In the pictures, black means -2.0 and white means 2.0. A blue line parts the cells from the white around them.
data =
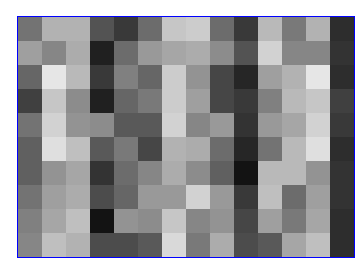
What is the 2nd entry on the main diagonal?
0.1
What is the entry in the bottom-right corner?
-1.3
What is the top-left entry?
-0.2
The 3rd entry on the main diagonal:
0.9
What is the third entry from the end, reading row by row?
0.6
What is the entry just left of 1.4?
-0.6
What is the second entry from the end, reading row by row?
1.0
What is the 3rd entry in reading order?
0.8
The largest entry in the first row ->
1.2
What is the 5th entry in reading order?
-1.1
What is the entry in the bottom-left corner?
0.1
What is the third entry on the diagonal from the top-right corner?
0.8
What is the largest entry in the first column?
0.5
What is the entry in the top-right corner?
-1.3
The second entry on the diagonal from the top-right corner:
0.1
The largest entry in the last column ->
-1.0

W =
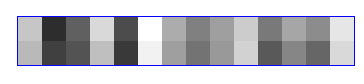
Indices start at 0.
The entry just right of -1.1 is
1.8
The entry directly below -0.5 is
-0.7
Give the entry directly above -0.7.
-0.5
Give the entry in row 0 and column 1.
-1.3
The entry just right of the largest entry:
0.7
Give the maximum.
2.0
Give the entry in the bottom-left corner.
0.9
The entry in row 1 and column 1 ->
-1.0

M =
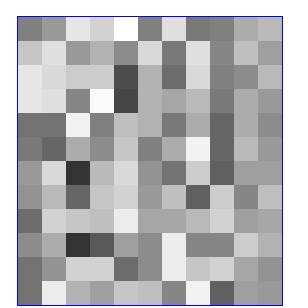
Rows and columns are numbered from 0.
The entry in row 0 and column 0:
0.0
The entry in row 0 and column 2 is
1.6
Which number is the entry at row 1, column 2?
0.4
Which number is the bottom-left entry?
-0.2
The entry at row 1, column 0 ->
1.1
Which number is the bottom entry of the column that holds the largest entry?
1.1
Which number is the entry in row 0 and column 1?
0.4
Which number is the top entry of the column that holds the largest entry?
2.0
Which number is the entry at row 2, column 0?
1.6
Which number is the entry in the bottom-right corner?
0.4
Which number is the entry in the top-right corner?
0.9
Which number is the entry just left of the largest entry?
1.3
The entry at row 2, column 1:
1.4

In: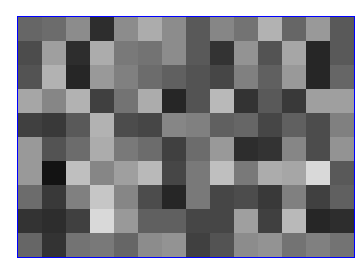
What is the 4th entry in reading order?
-1.3
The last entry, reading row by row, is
-0.2
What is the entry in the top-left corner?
-0.4
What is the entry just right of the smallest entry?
1.0
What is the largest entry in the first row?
0.8
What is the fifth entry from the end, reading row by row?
0.2
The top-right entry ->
-0.6
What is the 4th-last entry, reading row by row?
0.3
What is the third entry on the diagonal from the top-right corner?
0.4
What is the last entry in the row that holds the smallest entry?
-0.6
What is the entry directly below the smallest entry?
-1.1
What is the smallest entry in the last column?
-1.3
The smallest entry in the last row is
-1.2
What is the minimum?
-1.7
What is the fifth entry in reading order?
0.2
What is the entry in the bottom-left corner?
-0.4
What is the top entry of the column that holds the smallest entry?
-0.3
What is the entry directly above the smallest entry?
-0.7
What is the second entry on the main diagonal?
0.5
